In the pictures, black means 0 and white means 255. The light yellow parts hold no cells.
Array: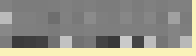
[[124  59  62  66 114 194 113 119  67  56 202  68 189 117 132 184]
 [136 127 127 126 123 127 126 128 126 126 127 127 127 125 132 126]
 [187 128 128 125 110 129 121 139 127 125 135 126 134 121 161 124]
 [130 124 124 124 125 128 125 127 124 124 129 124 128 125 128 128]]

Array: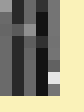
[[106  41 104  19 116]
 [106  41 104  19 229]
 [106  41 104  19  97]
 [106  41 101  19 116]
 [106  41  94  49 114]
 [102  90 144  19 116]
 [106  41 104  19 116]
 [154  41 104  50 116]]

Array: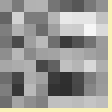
[[110 164 142 129 191 192 187 196 189]
 [126  54 185 141  50  46  71 134 155]
 [109  70 173 161  59  47  73 124 152]
 [167 172 177  71  97 192 181 216 174]
 [142 183 138 160 163 179 172 162 154]
 [116  74 159 186 111  58  82 114 155]
 [126 177 152 108 159 206 204 246 218]
 [100 210 124 124 181 233 229 229 193]
 [160 122 178 179 117  99  86 120 145]]

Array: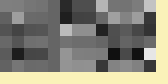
[[ 98 118 106 107 101 148 144 145  56 131 139 129  55]
 [ 91  29  70  71 101 149 127 126 124  16  73  17 230]
 [104  85 111 113 101 114 109 109 102  78 100  91 105]
 [ 83  68  83  85 101 187 143 143  33  79  90  71  51]
 [ 97 158 106 105 101  31  66  67 105 160 131 157  56]
 [127 126 118 115 101  41  78  78 181 116 115 124 195]]

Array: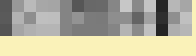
[[ 84 165 176 181 181 132 123 123 123 133 179 138 192  36 174 182]
 [ 90 178 142 191 190 132 147 123 122 142 142 100 161  47 143 192]
 [ 88 152 186 167 165 132  86 104 105 134 199 137 196  38 183 166]]

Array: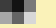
[[167 100 215]
 [ 60  19 121]]

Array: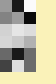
[[ 66 223 107]
 [105  25 108]
 [214 202 177]
 [210 229 220]
 [131 156  11]
 [154  25 251]]

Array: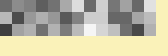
[[ 63 162 176 113 178 123 186 245 213 191 111  73 177]
 [184  76 152 175 151  88 130 205 205 103 103 166 188]
 [108 140 128  94 114 169 221 106 208 118 162 104 225]]

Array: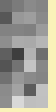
[[142 216 190 192]
 [139 163  92 193]
 [113 151 138 132]
 [ 84 115 196 135]
 [ 95  62 178 110]
 [142 171 169 181]
 [130 131 128 155]
 [ 87 152 158 138]
 [110 123 138 132]]
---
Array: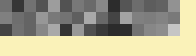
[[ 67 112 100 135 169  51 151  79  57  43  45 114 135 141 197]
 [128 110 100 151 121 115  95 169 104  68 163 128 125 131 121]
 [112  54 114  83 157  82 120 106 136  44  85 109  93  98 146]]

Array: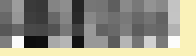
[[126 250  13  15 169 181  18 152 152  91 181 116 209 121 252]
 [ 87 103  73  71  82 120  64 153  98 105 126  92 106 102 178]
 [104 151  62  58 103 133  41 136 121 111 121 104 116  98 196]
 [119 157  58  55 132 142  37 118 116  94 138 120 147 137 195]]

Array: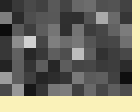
[[ 72 151  23  53 119 124  63 105  70  94  76]
 [157  94  63  37  45  53 122  91  95  65  15]
 [ 35  95  52  93  38  93  69  71  58  61  43]
 [ 55  97  39  56  94  78 189  94  49  61  72]
 [ 55 141 209  70 127 109 120  85  68  71 112]
 [ 12  91  62  93 117  47 116  61  70  98 124]
 [127  43  78  86  88  48  47  83 170 106  54]
 [ 36  57  73  65  89  68 104 109  80  83  66]]

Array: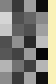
[[139  58 163  16]
 [180 114  64 181]
 [ 87  66 156   6]
 [ 79 144  41 189]
 [199  97  81 159]
 [213  81 101 137]
 [130  56 159  13]]

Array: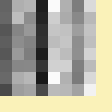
[[ 73 157 164  73 186 183 162 242]
 [105 173 183  25 251 177 123 216]
 [100 135 136  53 209 209 127 186]
 [ 87 154 126  28 205 188 143 211]
 [ 94 141 131  50 188 197 142 190]
 [ 86 133 152  47 197 193 158 195]
 [103 190 141  36 206 171 137 184]
 [100 175 181  30 250 176 125 218]]

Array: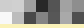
[[248 188  73 132  87 169  79]
 [206 208 160  40  84 162 142]]

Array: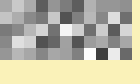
[[150 183 167 134 167 160 128 252  62 235 105]
 [136 223 210  82 102 161  84 156 169 130 167]
 [122 137 183 212 114 245 206 111 204  92 214]
 [196 173 138 121 200  82 128 184 135 221 111]
 [168 201 171  93 149 124  93 178 150 150 144]]

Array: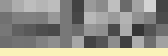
[[110 115 114 129 142 120 166  67  85 141  64 173 110 161]
 [119  97  89  78  73 120 109 150 143  73 172  53  84 111]
 [113 128 129 126 152 120  71 184 170 154 179 145 129  75]
 [150 173 189 181 189 120  66 154 139 191 106 163 211  68]]
